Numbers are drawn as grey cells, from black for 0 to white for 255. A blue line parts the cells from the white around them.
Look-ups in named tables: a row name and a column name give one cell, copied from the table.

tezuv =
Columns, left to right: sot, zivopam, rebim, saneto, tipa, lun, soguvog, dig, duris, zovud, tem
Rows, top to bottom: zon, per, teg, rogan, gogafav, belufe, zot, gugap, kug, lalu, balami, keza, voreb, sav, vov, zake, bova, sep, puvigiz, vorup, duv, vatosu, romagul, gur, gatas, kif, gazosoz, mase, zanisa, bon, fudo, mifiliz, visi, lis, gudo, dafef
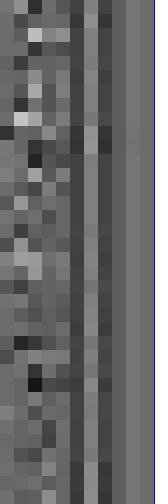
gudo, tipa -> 102
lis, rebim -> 97
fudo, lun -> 66
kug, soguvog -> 119
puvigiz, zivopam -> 157
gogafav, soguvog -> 124
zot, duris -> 94
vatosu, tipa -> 91
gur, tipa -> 107
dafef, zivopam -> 92
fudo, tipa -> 110
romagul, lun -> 65
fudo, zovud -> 117
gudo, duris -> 94
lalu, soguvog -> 145
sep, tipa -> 89
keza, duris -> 94
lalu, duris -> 94

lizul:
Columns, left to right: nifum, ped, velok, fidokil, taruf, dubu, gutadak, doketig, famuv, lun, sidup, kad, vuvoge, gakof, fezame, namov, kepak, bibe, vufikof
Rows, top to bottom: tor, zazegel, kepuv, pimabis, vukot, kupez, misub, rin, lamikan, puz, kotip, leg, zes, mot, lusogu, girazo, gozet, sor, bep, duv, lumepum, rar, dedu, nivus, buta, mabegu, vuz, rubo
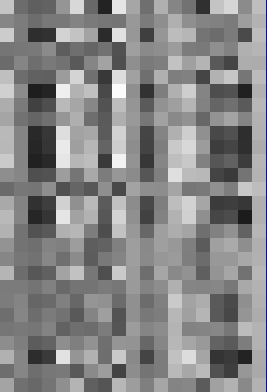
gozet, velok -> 82
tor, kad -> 176
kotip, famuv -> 206
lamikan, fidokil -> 112
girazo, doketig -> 87
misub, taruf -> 239
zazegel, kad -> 142
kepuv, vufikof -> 188

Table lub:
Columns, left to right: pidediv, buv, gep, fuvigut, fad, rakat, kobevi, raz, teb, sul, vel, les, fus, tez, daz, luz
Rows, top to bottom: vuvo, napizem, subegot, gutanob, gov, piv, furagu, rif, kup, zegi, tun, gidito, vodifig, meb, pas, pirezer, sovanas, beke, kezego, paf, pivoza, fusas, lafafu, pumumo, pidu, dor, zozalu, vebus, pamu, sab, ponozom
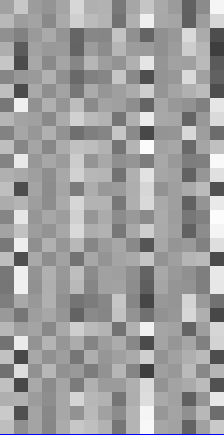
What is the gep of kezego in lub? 169
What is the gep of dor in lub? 168
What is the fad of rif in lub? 149
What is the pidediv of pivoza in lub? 118
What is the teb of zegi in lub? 198
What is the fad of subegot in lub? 148
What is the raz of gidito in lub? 168
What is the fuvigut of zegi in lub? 176
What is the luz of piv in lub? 97

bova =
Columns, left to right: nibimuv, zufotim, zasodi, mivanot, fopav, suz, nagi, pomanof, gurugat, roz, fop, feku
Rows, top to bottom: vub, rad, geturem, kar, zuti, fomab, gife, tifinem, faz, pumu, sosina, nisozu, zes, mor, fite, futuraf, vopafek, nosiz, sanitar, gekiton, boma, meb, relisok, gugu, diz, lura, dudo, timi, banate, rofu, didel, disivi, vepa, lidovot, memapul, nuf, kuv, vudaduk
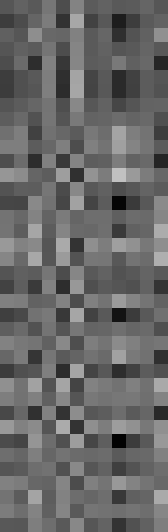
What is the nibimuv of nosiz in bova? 153
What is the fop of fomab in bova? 92
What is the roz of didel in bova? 145
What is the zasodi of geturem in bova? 142
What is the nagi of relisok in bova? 66
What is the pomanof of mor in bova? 97
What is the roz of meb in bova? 132
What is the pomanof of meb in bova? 115
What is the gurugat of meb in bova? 155
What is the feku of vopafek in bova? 172
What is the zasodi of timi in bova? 162
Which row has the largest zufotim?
zes

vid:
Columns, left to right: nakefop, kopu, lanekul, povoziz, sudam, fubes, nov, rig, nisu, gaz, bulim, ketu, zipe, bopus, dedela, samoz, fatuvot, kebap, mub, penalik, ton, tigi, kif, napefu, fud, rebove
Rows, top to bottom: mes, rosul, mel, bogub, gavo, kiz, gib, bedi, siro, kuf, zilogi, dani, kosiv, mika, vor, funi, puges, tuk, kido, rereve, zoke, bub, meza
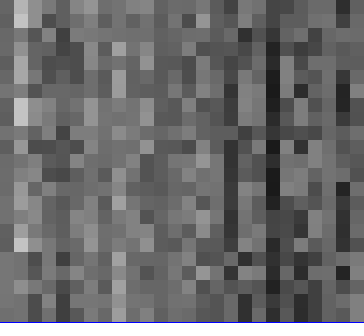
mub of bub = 92
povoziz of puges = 105
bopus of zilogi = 76
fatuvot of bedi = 61
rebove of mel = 107
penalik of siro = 43
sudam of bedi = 103
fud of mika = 36
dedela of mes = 119

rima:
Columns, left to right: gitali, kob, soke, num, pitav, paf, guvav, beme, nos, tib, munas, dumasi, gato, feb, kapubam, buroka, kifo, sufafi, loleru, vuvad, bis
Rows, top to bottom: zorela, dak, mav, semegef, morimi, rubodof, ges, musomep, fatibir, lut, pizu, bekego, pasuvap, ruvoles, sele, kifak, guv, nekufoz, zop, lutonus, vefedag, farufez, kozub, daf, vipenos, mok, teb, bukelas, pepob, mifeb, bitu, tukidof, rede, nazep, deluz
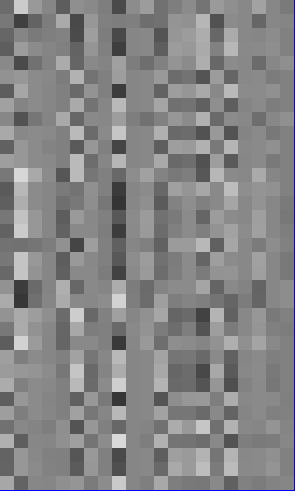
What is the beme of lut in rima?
138
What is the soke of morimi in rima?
113
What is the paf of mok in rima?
162
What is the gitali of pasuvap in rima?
120
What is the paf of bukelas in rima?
185
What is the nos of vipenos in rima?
57
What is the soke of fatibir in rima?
118
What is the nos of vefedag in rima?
172
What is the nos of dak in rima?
125
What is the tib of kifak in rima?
139
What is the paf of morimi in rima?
101
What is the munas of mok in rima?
136
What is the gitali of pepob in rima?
94
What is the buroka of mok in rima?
138
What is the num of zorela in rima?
134
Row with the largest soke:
pasuvap

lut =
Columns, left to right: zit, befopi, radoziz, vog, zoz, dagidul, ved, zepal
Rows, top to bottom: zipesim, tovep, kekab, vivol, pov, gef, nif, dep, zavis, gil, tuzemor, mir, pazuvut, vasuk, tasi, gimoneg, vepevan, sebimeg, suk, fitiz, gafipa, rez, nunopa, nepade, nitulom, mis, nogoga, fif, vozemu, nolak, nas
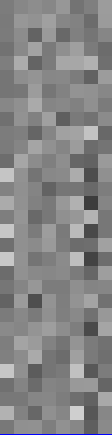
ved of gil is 195
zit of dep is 135
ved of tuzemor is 108
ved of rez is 164
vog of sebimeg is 154
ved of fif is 154
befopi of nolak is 130
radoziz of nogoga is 92
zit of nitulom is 126
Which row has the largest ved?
gil

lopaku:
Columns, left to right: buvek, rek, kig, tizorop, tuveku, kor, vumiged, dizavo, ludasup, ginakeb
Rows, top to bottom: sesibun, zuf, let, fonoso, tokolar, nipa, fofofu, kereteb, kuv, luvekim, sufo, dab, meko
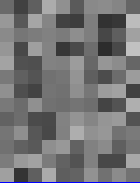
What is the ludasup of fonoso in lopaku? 73
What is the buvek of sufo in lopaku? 113
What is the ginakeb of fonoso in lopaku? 193
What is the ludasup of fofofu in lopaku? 162
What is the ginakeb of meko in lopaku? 114
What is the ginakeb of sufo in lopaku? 115
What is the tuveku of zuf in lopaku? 66
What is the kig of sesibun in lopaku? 95

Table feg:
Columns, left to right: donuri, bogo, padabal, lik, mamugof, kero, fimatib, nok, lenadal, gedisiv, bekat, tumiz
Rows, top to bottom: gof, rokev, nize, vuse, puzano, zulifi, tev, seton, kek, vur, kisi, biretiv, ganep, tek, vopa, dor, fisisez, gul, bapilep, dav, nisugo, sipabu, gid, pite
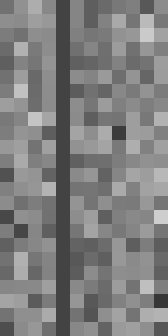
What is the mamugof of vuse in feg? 67
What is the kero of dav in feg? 92
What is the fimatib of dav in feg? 140
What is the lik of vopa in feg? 114
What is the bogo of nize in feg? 113
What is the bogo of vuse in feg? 177
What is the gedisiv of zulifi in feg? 148
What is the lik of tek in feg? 179
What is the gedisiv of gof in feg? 127
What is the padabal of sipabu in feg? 91
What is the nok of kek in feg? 118

